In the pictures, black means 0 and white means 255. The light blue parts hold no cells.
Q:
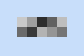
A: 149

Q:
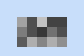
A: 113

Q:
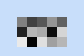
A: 13

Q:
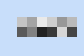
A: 214

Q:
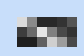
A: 73

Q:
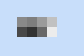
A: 104

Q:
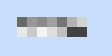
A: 66

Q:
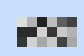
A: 201

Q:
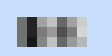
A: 123

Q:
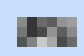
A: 94
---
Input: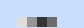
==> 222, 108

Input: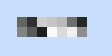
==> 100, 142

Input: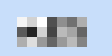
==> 244, 131

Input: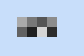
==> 170, 44

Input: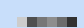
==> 204, 49

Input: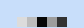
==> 220, 50
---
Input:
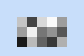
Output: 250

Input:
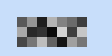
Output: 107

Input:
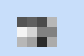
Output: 75

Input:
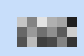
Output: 164

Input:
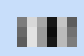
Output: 196

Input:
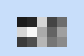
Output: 68

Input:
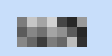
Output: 39

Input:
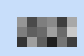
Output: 62

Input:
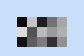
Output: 114
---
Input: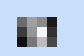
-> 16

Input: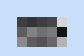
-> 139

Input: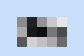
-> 88

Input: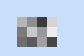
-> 110

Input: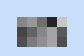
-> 79

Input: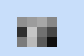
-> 123

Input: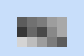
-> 212
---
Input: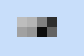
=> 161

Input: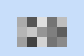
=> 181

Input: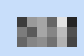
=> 124

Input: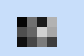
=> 79

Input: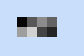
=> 158

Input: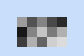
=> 23

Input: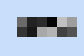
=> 53

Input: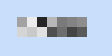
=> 213
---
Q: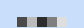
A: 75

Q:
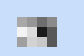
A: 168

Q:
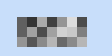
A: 96

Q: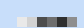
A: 233

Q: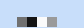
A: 113

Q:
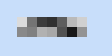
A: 219

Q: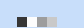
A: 54

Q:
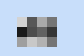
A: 211

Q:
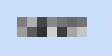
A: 126
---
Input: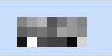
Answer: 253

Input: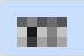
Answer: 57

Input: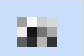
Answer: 42

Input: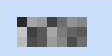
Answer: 77

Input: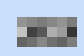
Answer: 112

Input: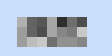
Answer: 188

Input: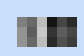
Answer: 104

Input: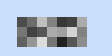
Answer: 150

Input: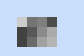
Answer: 106

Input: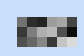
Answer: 103
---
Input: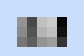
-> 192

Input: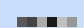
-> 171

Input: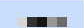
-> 21

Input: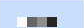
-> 141

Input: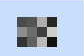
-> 174

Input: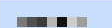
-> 59

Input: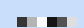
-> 250

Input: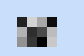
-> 167

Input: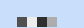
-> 47
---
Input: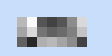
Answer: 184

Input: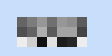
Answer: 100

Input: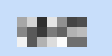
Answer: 167

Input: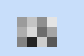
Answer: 155

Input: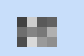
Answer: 65

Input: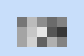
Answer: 118

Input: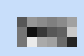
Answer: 87

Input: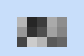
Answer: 182

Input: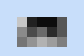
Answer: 198
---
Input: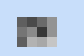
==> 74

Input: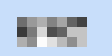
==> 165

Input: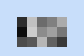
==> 108

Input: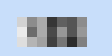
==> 96

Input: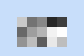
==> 136

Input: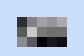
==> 161

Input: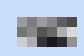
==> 135

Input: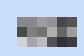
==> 147

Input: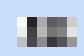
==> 94

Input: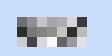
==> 174
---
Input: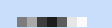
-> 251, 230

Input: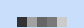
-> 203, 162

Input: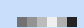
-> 239, 187

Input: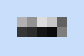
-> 220, 198

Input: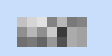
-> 225, 213

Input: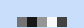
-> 249, 149
